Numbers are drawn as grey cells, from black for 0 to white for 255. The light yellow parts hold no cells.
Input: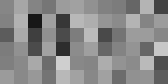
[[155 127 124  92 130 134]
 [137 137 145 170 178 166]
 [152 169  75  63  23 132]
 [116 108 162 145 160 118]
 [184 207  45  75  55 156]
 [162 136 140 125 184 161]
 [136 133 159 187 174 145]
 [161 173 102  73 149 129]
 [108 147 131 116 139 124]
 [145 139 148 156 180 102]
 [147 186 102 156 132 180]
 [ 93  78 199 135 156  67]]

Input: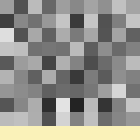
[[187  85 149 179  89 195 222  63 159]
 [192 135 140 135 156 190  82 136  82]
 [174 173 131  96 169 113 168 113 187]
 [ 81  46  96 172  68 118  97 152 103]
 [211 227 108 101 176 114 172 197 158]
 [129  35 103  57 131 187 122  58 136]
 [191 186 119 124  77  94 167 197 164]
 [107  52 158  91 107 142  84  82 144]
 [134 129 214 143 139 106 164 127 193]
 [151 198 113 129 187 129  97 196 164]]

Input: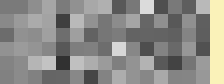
[[129 131 146 108 137 122]
 [139 139 155 145 154 122]
 [129 181 148 141 171 142]
 [101 195 135 160 163 166]
 [102  49  88 110  63 123]
 [136 192 126 159 185 145]
 [ 70 173 128  98 146 168]
 [131 155 109 118 118 176]
 [173 127 215 124 140  88]
 [147 147 135  99 165 120]
 [135 179  78 100 102 219]
 [169  89 131  99 144  79]
 [132  67 105  96  88 121]
 [133 117 151 132 144  94]
 [152 155  81  94  95 185]]

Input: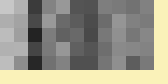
[[189 177 188 174 199]
 [141 178 159 163 178]
 [ 39  69  35  73  59]
 [113 122 125 153 131]
 [130 151  97 106 152]
 [ 80  96 105  92  84]
 [ 80  85  73  76  82]
 [117 110 120 108 126]
 [143 138 144 149 122]
 [ 93 135 119 129 114]
 [121 131 135 123 129]]

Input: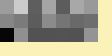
[[  6 134 156]
 [144 123 203]
 [ 82  92  94]
 [ 82 139 165]
 [ 83 117  92]
 [ 82 105 168]
 [148 110 153]]

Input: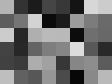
[[190  65  67 204  93 180]
 [ 97  59  39  38 117  51]
 [ 87 173 100 175 211  27]
 [150 161 126 186  11  69]
 [ 75  55 134 185  27  56]
 [  7 134 220  12 156  20]
 [137 141  88 111 124 215]
 [185  92  41 104 106 204]]

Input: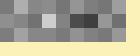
[[125 143 122]
 [162 134 174]
 [135 114 135]
 [135 205 140]
 [122 131 118]
 [146  76 149]
 [129  63 126]
 [121 151 118]
 [152 112 158]]

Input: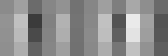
[[143 145 147 139]
 [173 186 192 160]
 [ 98  74  59 107]
 [134 132 129 134]
 [159 174 178 146]
 [113 114 116 114]
 [137 139 136 134]
 [173 190 193 159]
 [118  95  83 126]
 [193 227 234 168]
 [146 158 162 142]
 [ 95  87  84 106]]

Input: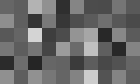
[[144  43 119  88 142 102]
 [ 94 109  93 101  95  94]
 [145  37 117 212  52 179]
 [119 102  69  62 121 145]
 [101  99 155  76  55  47]
 [131  59 107 148  78 133]
 [204  93 192 166  91  76]
 [ 83  72  95  40 111  75]
 [132  82  40 136  87 117]
 [ 94 101 132  91  74  89]]
